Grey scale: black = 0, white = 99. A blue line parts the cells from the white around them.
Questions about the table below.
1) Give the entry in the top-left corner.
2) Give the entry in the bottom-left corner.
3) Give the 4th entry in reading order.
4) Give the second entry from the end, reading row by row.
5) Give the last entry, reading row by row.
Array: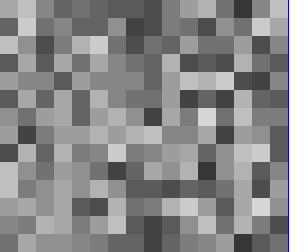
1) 65
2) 44
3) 39
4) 35
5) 44
